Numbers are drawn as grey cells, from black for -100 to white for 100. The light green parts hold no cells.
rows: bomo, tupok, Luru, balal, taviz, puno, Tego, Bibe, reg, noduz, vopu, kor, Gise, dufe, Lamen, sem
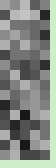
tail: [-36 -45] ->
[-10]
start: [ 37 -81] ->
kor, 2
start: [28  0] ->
balal, 2
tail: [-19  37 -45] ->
[-36  10]
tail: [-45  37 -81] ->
[18 37]

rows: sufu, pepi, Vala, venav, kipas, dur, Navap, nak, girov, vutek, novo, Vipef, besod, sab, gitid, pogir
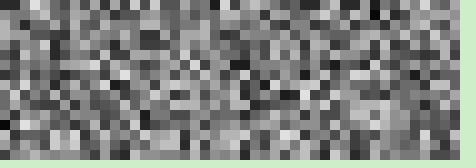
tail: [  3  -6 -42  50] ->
[-51 -51  31  31  13  41 -25  59 -34   3  23 -16 -16 -51   3 -42  50 -25
  41 -42  23 -25  41  13  13 -16 -59  31 -25 -34 -42 -59 -51  41 -51]
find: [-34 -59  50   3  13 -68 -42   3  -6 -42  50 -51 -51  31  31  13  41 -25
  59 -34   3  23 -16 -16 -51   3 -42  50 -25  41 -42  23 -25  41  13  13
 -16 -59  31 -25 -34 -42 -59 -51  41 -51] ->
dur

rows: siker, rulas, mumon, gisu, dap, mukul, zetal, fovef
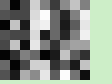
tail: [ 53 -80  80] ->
[ 88 -18 -80 -28  80]
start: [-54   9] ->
siker, 6
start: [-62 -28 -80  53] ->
zetal, 6
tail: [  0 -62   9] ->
[27 27]
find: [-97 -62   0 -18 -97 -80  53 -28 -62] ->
mukul
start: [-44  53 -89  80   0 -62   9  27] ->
dap, 1

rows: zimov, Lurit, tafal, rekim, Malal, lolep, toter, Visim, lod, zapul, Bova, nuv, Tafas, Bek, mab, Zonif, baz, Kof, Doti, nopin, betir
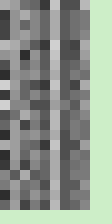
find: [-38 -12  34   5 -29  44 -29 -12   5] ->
nuv
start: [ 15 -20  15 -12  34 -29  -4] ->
nopin, 2
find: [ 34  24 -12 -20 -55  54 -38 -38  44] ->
zimov
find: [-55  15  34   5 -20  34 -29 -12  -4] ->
Lurit
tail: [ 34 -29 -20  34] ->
[-29  -4  -4]
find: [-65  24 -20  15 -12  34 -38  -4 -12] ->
Zonif
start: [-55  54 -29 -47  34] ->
lod, 5

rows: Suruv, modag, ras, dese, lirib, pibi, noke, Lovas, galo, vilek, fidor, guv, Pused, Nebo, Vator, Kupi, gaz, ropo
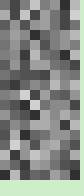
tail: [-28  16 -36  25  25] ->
[-10 -20 -45]
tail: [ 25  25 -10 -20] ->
[-45]
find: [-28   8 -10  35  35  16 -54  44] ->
Pused
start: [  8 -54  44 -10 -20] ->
pibi, 2
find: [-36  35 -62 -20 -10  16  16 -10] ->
Nebo
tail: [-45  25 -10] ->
[-45  63]
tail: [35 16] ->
[-54  44]

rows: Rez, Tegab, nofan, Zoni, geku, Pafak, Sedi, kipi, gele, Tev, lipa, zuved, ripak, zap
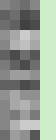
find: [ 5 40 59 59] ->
ripak
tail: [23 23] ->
[13]
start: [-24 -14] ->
Tegab, 1
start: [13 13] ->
Tev, 3
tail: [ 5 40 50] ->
[31]
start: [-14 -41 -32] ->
Tegab, 2

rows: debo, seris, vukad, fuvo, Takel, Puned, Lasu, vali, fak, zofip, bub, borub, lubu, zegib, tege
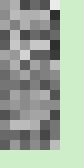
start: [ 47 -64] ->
seris, 5
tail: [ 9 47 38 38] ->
[ 47 -64]
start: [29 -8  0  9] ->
vali, 3
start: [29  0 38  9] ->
vukad, 1
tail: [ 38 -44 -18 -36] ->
[84]

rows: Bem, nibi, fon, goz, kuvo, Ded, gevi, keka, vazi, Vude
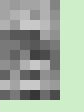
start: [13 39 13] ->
nibi, 4
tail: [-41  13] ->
[3]
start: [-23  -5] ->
Vude, 1
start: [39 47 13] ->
nibi, 2

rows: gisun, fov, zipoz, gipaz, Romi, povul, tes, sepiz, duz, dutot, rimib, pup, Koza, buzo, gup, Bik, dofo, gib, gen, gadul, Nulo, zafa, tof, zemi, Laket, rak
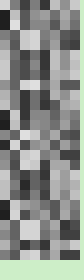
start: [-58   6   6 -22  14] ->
pup, 3
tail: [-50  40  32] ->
[58]
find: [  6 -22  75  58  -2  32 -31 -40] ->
buzo
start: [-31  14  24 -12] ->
fov, 3
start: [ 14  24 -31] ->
gup, 4
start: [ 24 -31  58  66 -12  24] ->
Romi, 1
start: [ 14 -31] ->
gipaz, 6

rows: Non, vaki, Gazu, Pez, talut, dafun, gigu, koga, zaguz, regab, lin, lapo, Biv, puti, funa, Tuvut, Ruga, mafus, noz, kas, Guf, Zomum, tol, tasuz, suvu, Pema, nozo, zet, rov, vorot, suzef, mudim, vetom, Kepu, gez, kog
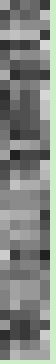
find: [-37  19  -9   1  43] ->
mafus
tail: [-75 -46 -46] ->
[-56]
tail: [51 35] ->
[35 19]

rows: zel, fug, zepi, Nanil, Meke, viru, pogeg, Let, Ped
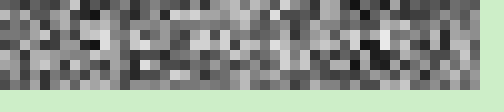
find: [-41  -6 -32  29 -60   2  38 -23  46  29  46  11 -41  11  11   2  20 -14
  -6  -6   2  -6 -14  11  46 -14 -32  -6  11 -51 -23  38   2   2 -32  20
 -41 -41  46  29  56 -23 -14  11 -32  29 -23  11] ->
Ped
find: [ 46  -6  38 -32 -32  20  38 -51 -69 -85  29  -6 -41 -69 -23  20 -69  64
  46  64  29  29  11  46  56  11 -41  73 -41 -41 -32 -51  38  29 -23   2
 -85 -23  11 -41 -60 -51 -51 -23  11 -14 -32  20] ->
fug
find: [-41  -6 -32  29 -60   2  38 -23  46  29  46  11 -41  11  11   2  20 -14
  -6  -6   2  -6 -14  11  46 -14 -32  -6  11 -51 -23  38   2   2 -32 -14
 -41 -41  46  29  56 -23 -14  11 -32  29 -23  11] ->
zepi

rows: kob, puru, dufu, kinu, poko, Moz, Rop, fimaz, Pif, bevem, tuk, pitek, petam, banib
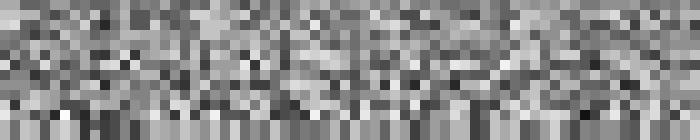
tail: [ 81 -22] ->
[  3   3   3  23  33  53  72  43 -32 -32 -51  23  33  53  63   3  -5 -41
  81  53  33  43  13  13 -22   3 -41 -41   3  53 -51  43  53 -22 -32  23
 -51]
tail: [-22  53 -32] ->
[ 63  43   3 -51  72  -5  33 -41  43  72  63  72  53  33  -5  43 -22  13
 -32  53  23 -22  -5 -41 -32   3 -32 -22  -5 -22  63  53  63 -22  33  63
  63 -32 -41  43  53  23  43 -32 -51  13  43  33  53]

